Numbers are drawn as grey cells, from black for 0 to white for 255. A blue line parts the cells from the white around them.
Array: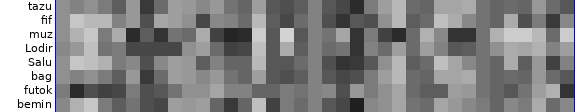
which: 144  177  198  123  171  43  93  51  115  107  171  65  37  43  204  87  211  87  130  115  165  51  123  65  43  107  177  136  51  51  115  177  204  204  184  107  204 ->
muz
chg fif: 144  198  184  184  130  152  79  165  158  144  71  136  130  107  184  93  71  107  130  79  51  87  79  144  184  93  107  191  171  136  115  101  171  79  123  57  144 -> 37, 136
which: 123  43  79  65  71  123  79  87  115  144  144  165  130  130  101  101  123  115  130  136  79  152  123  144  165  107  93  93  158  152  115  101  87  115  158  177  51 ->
futok
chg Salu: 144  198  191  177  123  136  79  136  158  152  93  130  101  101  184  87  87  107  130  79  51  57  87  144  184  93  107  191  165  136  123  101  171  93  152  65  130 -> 31, 115
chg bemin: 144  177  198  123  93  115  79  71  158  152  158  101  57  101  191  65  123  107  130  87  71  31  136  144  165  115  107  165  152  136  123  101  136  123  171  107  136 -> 1, 136

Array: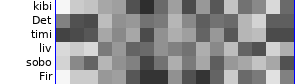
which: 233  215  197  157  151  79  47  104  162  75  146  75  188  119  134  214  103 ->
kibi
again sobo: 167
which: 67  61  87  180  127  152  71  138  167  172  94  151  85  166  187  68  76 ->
timi
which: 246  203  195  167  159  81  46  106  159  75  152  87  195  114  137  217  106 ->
kibi
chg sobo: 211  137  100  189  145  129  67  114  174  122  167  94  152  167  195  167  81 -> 4, 182
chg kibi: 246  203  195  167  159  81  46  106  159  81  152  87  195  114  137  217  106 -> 10, 75

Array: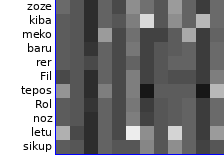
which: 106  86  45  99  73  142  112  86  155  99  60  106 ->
zoze
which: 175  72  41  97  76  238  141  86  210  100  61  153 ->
letu
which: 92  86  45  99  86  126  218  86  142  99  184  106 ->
kiba

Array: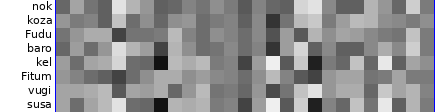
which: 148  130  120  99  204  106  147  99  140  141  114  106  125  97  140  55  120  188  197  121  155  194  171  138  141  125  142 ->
koza
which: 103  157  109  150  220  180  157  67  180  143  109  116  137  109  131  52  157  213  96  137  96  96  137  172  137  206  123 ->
baro
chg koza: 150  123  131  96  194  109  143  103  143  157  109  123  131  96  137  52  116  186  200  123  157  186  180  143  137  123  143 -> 10, 150
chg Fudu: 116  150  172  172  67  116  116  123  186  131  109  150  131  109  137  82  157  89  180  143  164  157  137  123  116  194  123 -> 12, 143
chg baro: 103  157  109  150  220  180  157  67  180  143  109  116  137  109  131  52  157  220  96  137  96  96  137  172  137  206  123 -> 18, 213

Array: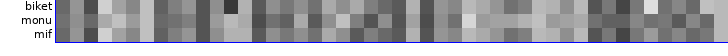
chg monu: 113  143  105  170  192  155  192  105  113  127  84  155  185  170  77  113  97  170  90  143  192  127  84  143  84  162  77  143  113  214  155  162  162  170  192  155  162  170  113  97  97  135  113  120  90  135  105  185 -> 34, 178
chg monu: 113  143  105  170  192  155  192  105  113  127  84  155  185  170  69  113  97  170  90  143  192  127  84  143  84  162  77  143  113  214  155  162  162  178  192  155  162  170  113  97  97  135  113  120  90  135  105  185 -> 15, 77

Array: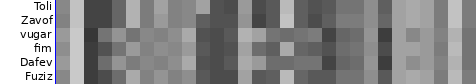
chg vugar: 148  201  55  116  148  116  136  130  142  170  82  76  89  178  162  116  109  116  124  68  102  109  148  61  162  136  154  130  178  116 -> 1, 154
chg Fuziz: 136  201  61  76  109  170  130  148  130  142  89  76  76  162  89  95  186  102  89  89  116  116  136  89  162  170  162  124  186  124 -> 23, 142
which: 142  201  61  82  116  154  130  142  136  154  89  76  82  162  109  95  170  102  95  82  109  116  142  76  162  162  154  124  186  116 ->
fim

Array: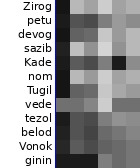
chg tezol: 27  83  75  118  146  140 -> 4, 126
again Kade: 27
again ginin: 27
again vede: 112
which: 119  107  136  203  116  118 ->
vede

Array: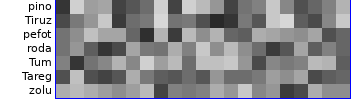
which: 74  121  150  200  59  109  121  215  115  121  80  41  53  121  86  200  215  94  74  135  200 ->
Tiruz
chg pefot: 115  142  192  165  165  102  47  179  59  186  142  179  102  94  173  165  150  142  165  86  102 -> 20, 80
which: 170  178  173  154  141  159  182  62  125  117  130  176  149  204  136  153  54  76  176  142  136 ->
zolu
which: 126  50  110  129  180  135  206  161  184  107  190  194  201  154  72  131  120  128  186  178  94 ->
Tum
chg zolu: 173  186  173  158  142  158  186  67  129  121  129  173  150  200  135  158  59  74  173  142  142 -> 16, 150
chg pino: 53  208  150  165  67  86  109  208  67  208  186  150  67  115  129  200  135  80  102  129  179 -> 3, 158

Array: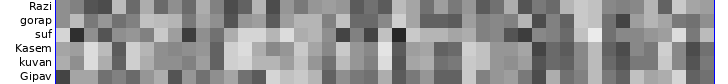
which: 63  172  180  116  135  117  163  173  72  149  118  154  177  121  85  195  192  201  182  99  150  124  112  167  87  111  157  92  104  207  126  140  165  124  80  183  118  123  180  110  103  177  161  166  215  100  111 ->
Gipav
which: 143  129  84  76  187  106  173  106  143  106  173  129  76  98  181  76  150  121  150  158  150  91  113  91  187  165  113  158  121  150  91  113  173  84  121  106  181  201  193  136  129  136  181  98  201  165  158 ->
Razi
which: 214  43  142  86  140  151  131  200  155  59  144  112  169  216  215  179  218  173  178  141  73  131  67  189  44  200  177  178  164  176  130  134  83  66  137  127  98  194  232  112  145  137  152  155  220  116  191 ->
suf

